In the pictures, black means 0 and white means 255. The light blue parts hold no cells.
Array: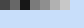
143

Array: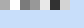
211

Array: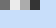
111

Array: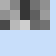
174

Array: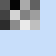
191

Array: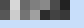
160

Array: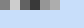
150

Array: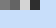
100

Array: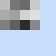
202
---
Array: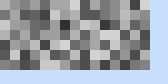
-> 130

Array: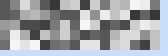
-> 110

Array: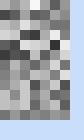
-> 116

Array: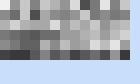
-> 67

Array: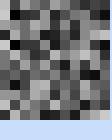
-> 47

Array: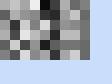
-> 128

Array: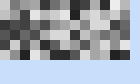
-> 205

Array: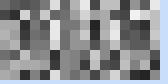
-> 170
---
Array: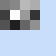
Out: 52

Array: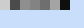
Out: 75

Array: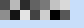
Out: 20

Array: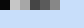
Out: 69

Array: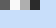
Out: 93

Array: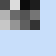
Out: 29
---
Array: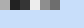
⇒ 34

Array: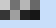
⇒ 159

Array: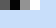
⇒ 4

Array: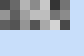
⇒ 84

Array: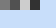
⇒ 81

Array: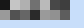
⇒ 82

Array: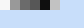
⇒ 153
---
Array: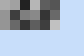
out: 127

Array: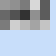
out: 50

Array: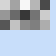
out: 55

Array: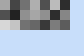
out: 144

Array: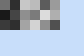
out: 143

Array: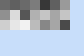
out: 86

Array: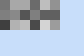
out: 85

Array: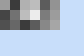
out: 189
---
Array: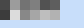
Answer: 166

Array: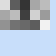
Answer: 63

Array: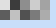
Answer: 81

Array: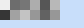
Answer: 151

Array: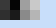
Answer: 26

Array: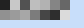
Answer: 70
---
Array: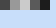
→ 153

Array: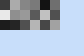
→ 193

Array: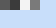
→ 122

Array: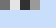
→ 154

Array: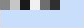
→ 198

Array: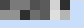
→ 211
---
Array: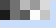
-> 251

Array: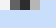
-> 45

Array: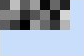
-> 53

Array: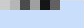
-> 21

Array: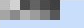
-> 128

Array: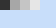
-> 197

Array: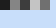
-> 196

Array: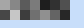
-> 100

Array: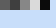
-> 218
